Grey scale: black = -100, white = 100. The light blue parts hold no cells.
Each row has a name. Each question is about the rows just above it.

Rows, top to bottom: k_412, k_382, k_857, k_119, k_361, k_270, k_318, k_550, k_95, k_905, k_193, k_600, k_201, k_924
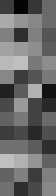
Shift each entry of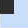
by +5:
[-59]
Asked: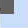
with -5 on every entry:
[-28]
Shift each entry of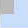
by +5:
[50]

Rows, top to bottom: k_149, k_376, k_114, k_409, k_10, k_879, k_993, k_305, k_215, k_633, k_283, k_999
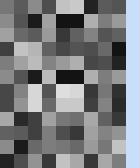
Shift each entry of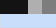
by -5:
[-90 -90  32  -7]
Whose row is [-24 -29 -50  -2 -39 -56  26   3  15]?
k_633
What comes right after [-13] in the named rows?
[32]

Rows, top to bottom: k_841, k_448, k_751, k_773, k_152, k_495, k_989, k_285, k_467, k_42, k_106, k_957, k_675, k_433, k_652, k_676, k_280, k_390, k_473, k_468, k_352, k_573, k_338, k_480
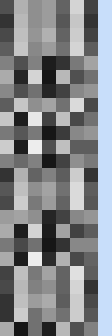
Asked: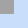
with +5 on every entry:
[33]
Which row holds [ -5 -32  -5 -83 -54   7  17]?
k_42
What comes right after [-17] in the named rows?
[1]
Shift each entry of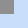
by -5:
[7]
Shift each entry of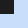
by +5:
[-72]
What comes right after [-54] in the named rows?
[7]
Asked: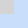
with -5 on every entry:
[61]

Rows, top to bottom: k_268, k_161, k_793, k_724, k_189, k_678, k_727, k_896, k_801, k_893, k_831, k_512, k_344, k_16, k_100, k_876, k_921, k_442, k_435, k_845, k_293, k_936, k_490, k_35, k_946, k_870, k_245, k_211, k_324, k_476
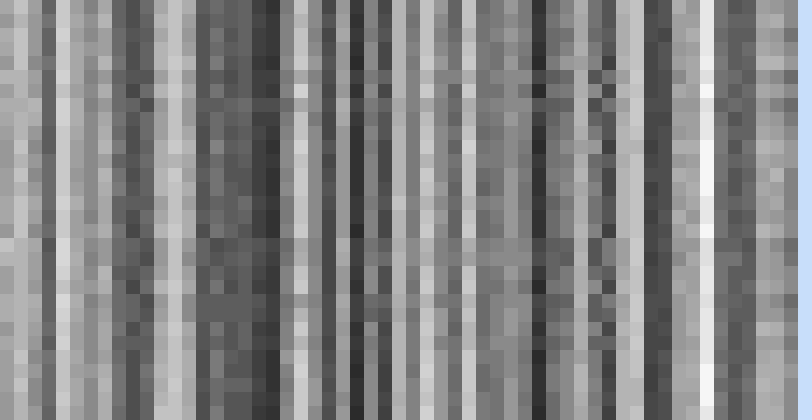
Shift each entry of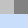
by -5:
[47 -3]
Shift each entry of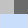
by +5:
[ 57 -11]
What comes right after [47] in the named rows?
[2]
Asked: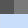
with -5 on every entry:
[-38  -9]
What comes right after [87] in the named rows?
[-4]
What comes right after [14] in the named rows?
[41]

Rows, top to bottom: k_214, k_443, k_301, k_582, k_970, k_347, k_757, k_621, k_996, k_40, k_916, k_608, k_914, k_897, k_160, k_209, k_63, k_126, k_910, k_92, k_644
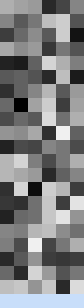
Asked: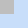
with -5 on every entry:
[44]
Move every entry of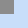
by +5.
[15]
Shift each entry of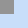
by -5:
[11]
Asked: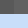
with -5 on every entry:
[-35 -29]

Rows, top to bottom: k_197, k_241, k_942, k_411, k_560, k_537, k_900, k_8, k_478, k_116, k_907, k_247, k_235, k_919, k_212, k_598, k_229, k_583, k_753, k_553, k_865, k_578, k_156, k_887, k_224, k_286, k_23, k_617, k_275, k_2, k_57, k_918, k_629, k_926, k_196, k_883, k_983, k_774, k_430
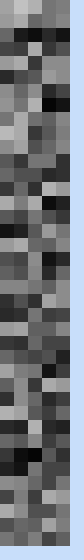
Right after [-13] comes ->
[-25]
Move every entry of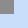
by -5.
[5]
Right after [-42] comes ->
[-31]
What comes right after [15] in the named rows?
[-8]
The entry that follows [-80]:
[-90]

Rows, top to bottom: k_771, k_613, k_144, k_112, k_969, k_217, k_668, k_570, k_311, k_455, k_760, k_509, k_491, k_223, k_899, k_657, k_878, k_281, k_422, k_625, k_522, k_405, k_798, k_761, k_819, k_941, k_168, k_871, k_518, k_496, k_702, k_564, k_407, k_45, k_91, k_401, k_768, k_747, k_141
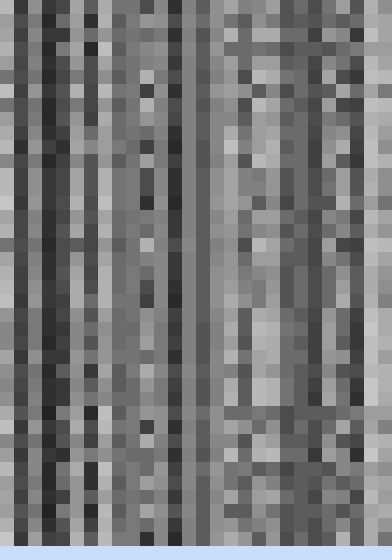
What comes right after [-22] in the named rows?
[-45]
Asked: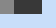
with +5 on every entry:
[ 11 -51 -51]

